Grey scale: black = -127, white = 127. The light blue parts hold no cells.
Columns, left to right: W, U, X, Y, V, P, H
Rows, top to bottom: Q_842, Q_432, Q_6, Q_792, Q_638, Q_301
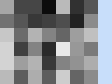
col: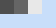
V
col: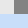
V
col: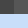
U
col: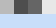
V

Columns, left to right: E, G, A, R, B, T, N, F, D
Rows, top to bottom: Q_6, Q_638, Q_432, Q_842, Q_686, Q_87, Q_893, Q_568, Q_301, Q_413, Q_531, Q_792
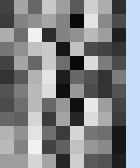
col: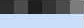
D
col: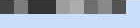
F
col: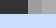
F
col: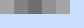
G
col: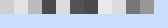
N
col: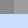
F
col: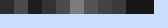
D

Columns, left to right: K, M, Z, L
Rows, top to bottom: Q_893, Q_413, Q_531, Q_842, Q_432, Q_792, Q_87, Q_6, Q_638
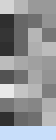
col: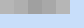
Z
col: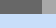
M
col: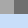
M
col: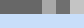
M
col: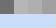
Z
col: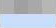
Z
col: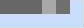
M

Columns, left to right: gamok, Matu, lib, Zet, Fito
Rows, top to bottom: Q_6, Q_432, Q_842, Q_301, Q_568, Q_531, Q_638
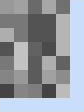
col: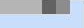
Fito
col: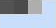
Zet

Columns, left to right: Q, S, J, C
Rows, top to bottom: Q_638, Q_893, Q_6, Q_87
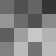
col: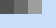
S
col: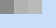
C
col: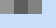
Q
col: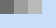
S

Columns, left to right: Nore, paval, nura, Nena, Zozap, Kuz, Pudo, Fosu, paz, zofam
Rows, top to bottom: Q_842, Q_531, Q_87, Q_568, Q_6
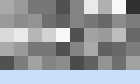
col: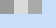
Nore
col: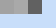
Pudo
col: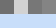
Nena

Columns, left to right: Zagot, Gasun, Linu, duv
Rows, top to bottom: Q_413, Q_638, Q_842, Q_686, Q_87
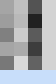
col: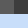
Linu
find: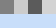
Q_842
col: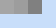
Zagot
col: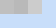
Gasun
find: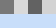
Q_87
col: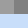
Zagot

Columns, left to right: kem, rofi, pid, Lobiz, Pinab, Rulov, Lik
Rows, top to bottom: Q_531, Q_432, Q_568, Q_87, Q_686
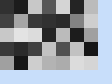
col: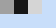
Lik
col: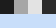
rofi
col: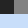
Rulov
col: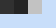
Lobiz

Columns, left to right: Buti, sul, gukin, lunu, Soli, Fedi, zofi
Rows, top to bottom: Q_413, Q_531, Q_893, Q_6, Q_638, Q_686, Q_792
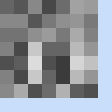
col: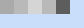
Fedi
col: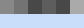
sul
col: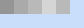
Fedi
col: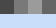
lunu
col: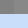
Buti

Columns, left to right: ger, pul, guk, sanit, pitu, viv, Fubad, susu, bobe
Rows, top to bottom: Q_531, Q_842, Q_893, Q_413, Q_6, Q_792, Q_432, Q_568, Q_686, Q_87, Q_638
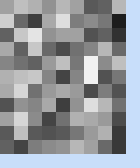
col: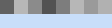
susu
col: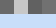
pul
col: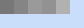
viv
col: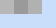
susu

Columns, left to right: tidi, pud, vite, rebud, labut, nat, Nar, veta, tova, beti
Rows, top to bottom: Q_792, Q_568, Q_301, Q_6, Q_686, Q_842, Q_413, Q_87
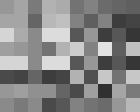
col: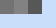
nat
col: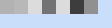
rebud
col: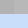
rebud
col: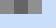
vite

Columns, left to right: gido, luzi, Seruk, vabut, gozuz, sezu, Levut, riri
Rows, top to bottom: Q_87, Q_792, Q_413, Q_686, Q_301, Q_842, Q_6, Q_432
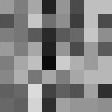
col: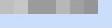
Levut
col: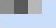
riri
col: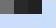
vabut
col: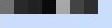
vabut

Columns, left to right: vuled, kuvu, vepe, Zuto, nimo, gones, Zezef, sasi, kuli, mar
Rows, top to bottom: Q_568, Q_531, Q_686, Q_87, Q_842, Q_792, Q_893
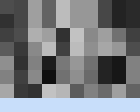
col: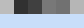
nimo
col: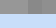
Zezef
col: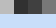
nimo
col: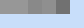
Zezef

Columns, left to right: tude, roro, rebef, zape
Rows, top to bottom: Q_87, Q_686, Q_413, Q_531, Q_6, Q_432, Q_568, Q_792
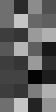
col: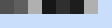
zape
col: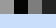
rebef
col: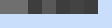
tude
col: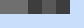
tude

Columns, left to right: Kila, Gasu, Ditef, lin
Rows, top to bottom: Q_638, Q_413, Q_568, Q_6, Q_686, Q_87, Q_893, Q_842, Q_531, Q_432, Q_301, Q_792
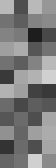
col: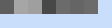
Gasu
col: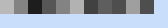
Ditef
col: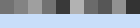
Kila
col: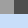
Ditef
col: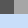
lin
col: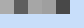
Gasu
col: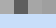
Gasu

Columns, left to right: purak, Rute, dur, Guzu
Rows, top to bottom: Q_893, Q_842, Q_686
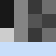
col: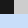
purak
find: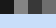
Q_893
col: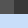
dur
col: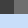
Guzu

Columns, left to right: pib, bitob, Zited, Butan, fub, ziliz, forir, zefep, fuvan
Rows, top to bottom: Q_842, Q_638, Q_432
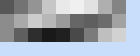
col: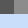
pib
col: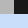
Butan
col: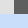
forir
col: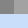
fuvan
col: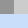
Zited
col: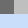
zefep

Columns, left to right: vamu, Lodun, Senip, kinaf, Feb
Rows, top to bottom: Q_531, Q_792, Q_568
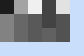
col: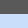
Senip
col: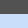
Feb
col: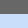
Lodun
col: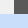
Senip

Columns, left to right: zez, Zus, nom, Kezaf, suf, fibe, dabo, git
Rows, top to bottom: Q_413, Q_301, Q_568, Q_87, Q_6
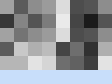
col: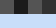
dabo
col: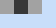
zez
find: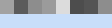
Q_413

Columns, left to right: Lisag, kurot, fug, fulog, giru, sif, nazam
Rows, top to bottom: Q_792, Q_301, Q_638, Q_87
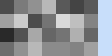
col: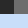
Lisag
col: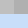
sif
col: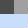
Lisag
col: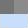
giru
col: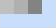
sif
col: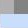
sif

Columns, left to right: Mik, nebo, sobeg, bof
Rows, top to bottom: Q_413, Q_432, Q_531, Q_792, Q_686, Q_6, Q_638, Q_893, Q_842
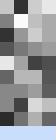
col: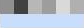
sobeg
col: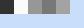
nebo
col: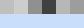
sobeg
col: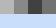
nebo
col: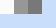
nebo
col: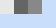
Mik

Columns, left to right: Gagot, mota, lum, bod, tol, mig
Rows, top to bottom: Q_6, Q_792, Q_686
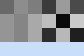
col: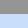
Gagot
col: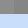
mota
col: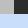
bod
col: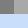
lum

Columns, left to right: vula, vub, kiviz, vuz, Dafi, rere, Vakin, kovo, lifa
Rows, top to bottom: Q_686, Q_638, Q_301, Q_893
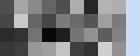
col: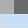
rere
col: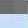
rere
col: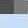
Dafi
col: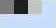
Dafi

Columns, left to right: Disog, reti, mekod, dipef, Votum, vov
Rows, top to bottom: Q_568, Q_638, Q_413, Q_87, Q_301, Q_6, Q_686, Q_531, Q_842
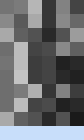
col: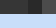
dipef
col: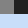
Votum
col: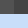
mekod
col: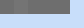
Disog
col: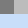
reti

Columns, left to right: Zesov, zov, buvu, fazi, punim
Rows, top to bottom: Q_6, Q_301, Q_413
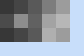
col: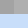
fazi
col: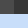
Zesov
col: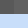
buvu
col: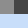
zov
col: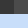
Zesov

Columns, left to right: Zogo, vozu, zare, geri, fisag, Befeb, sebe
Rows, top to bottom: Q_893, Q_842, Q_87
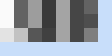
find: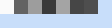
Q_842
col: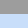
zare
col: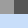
zare
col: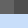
sebe
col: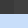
geri
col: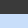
geri

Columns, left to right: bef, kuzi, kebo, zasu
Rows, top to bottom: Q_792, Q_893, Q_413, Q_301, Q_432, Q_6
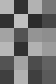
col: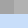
kuzi
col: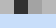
bef
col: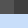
bef

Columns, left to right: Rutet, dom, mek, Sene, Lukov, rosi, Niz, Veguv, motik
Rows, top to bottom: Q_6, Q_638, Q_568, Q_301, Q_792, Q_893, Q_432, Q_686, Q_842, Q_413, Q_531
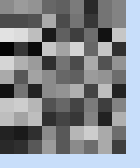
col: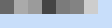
Niz
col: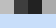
Veguv
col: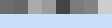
Niz
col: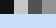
Veguv
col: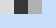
dom

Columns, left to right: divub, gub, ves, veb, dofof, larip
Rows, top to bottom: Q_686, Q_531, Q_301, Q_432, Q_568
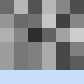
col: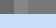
gub
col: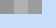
divub

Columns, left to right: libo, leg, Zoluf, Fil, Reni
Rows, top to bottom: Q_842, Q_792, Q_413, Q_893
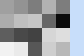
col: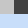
Zoluf
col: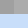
libo
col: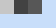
Zoluf
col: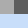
libo

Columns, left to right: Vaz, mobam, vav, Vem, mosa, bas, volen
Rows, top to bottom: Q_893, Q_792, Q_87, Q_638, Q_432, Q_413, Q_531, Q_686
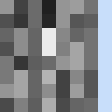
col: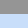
mosa
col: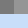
Vaz

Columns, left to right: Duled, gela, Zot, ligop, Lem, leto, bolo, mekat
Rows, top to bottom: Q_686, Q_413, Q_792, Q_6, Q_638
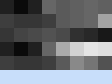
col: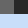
bolo
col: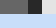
bolo
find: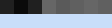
Q_686
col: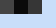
gela

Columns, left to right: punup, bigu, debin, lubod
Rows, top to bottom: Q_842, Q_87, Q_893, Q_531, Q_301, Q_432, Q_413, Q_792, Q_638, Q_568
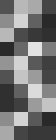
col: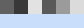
debin
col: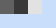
debin
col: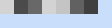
bigu
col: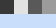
debin
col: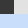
debin

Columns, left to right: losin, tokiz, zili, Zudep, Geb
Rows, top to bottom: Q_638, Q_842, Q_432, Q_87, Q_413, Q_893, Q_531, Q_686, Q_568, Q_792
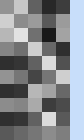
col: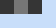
tokiz
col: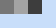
Zudep
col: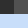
Geb

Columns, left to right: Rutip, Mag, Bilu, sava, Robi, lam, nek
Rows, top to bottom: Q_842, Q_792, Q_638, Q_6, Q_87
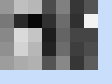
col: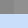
Rutip
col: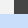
nek
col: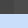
nek
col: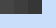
lam
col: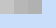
Bilu
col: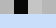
Bilu
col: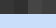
lam

